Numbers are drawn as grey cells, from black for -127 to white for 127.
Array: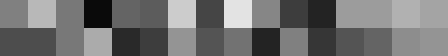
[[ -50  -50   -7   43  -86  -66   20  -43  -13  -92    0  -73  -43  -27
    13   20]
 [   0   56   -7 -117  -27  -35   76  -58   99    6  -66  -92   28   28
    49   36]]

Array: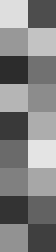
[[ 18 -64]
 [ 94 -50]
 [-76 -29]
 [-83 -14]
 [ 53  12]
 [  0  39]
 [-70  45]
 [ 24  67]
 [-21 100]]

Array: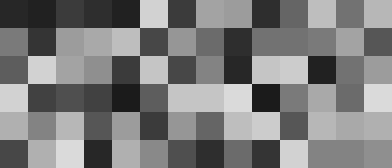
[[ -88  -94  -68  -81  -94   82  -68   35   28  -81  -26   62  -13   55]
 [  -5  -75   28   41   62  -56   22  -20  -81  -13  -13   -5   35  -41]
 [  82  -62  -48  -62 -100  -34   69   69   90 -100   -5   41  -20   90]
 [  48    3   55  -41   28  -68   22  -26   62   76  -41   55   41   48]
 [ -56   48   90  -88   48    9  -48  -81  -20  -75   82    3    3   15]
 [ -34   82   35   15  -68   69  -56    3  -88   69   76  -94  -13   28]]

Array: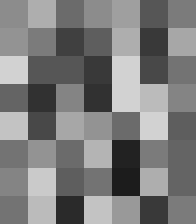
[[-27 -78   4 -78  82  59   4]
 [ 67 -55  39  19 -20  82 -33]
 [ 82 -41 -41 -70  82 -55 -12]
 [ 19  -4 -63 -33  46 -70  39]
 [-12  19 -20  52 -93  -4 -27]
 [ 12  46 -20  12  31 -41  -4]
 [-12  59 -85  67  25 -70  -4]
 [  4  74 -33 -12 -99  46 -27]]

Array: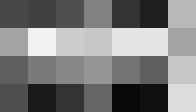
[[ -48 -102  -76  -25 -118 -110   92]
 [ -55  -62  -48    2  -76  -96   57]
 [ -33   -5    8   22  -11  -33   71]
 [  35  114   77   71  100  100   35]]

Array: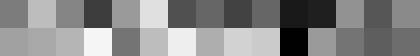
[[  33   40   53  117  -11   61  110   46   82   75 -126   26  -11  -33
   -18]
 [  -3   61    4  -67   26   96  -47  -25  -61  -25 -103  -96   18  -41
    10]]

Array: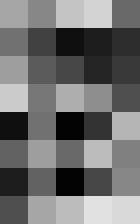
[[ -14  -62 -112  -98  -82]
 [  30  -36  -56  -90  -70]
 [ -98  -29 -124  -56    7]
 [-112  -14 -124  -76   53]
 [  75   -8   46   14  -48]
 [  38    7   68   83  -22]
 [ -29   30  -22   60    0]
 [ -48   38   60   97   89]]
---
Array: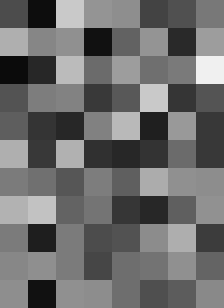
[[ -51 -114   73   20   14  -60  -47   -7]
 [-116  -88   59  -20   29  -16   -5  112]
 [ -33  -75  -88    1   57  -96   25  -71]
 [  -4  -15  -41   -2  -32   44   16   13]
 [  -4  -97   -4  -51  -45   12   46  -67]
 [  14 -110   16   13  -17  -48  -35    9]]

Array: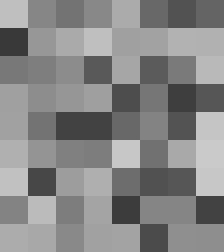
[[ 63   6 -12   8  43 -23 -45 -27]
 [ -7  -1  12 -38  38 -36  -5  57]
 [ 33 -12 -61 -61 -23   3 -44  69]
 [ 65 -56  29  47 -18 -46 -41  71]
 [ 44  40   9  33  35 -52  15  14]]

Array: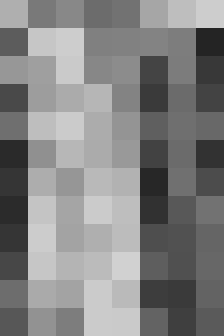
[[ 47  -6   8 -19 -13  38  62  77]
 [ 23  31  74   7  12 -59  -3 -71]
 [-16  62  75  44  20 -32 -16 -23]
 [-74  45  22  57  50 -88 -15 -51]
 [-74  76  35  47  60 -49 -46 -26]
 [-18  42  35  75  58 -66 -69 -28]]

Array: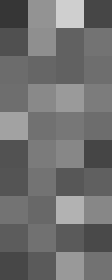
[[-73  19  79 -57]
 [-19 -25 -30 -17]
 [ 34 -14  -8 -18]
 [-43 -12 -40 -31]
 [-35 -14 -37 -54]]

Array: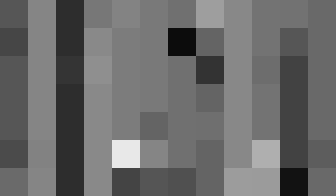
[[ -41    5  -82   -8    3   -6  -15   30    8  -12  -13  -22]
 [ -41    5  -75   15   -3   -6  -15  -76    8  -18  -61  -22]
 [ -41    5  -82    9   -3  -27  -15  -16    8  -12  -61  -22]
 [ -21    5  -82    9  -59  -42  -47  -27   28   27 -109  -22]]

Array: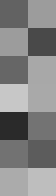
[[-29  28]
 [-25  40]
 [-85 -12]
 [ 43  62]]

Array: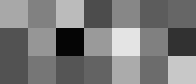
[[ 40   1  59 -51   7 -35 -25]
 [-45  -9 -42 -28  43 -19  72]]
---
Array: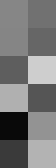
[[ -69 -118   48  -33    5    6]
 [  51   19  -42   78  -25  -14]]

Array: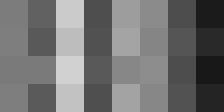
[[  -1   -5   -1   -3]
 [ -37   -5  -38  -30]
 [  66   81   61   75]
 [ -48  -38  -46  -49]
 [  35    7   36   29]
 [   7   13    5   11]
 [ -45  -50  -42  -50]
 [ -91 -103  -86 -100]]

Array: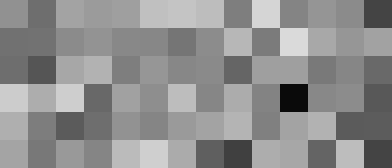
[[  36   47   76  -17  -14   17]
 [  -7   -2   45  -42  -13  -17]
 [  25  -36   78   39   11   35]
 [   5  -17  -23   50   19   27]
 [  59   18   33   -1    8   31]
 [  79    5   14   22    7   64]
 [  43   26   61    7  -10   68]
 [ -32   35    6   10   12   61]
 [ -63   52   44  -26   55   -1]
 [  45    0    3   31   -4   85]
 [  39   35 -117   31   90    4]
 [ -27   50    8   -6   40   21]
 [  61  -36   12    6   22   11]
 [ -59  -35  -39  -22   34  -59]]

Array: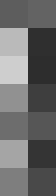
[[ -1  37 -18  17  78  58 -34]
 [-54 -75 -41 -65 -82 -80 -28]]

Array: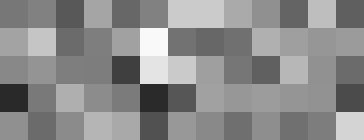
[[ 16 -86   8  35  -8]
 [-20  -6  20  69   1]
 [ 11  47  -1 -20 -39]
 [ 53  12  -2  -1  37]
 [ 41  -4 -64  33 -24]
 [-46 -85 100 121   1]
 [ 24 -41  74 -13  75]
 [  9  33  31 -24  75]
 [-16  23  -9 -15  42]
 [ 14  28 -31  48  16]
 [-15  21  55  31 -27]
 [ -2  18  17  22  62]
 [ 84 -52 -20  27 -32]]

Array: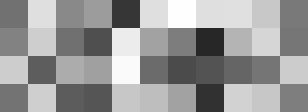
[[-12  77   2 -14]
 [ 79 -34  78  95]
 [-35  44 -15   9]
 [-42  32 -48  28]
 [ 71 122 108 -73]
 [ 62 -20  34  95]
 [ 34 -52  -2 126]
 [-78 -44 -88  95]
 [ 82 -26  52  96]
 [ 71 -10  86  72]
 [ -1  76  -9  -6]]
